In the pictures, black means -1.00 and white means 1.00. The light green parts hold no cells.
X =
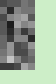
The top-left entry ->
-0.42
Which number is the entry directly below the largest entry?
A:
-0.54
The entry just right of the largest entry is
0.04
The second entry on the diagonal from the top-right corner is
-0.08
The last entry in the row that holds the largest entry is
-0.19
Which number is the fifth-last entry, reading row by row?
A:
-0.54
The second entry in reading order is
-0.31
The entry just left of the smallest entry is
-0.31
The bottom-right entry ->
0.04
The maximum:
0.54
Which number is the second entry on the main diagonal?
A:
-0.67
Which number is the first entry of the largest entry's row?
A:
0.04
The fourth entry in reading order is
-0.08
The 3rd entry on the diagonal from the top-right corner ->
0.16
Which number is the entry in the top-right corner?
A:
-0.19

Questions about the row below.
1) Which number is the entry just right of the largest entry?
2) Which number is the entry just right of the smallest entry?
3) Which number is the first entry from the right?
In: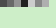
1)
0.05
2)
0.60
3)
0.37

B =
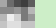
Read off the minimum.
-0.51
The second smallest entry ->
-0.40
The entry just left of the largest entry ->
0.43
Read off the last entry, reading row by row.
0.54
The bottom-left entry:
0.54
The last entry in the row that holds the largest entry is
0.18

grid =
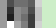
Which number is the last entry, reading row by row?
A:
0.65
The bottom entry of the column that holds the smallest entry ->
0.99
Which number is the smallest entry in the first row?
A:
-0.39
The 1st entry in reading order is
0.21
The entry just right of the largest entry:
0.31
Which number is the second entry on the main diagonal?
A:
-0.63
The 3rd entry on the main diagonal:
0.10

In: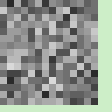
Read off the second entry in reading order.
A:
-0.67
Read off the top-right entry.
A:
-0.12
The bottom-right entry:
-0.57
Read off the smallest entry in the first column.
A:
-0.35
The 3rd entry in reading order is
0.33
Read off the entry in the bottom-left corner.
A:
-0.12
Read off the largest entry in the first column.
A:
0.57
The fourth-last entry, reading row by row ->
-0.47
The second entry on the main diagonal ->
-0.01
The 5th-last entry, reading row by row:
-0.01
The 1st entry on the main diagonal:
-0.01
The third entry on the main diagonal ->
0.45
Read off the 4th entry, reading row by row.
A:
-0.47

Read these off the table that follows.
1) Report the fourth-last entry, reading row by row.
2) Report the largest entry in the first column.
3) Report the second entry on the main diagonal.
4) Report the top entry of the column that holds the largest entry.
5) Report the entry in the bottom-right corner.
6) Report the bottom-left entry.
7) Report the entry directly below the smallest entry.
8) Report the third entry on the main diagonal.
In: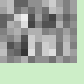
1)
-0.11
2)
0.49
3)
0.49
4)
-0.23
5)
0.12
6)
0.25
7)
0.38
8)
0.61

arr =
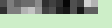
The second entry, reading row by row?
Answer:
-0.02
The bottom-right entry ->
-0.26
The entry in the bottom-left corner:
-0.63
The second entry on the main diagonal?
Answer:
-0.02
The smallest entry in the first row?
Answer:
-0.95
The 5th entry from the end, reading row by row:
-0.83
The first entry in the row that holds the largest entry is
-0.38
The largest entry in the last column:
0.40

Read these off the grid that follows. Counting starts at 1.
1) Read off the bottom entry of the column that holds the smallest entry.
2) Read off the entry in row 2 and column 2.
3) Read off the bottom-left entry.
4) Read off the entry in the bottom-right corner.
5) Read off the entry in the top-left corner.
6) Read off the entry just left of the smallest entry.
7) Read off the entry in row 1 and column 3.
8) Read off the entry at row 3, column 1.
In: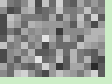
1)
0.65
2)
-0.42
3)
0.08
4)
-0.29
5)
0.52
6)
-0.04
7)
-0.16
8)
-0.42

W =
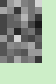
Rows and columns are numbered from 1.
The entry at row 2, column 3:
-0.58
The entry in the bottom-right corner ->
-0.58
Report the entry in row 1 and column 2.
0.21
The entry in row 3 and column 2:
-0.23
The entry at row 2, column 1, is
0.31
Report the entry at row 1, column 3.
0.43
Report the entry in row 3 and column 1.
-0.46
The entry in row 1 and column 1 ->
-0.46
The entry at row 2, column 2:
0.10
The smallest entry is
-0.81
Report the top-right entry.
0.66
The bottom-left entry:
0.00
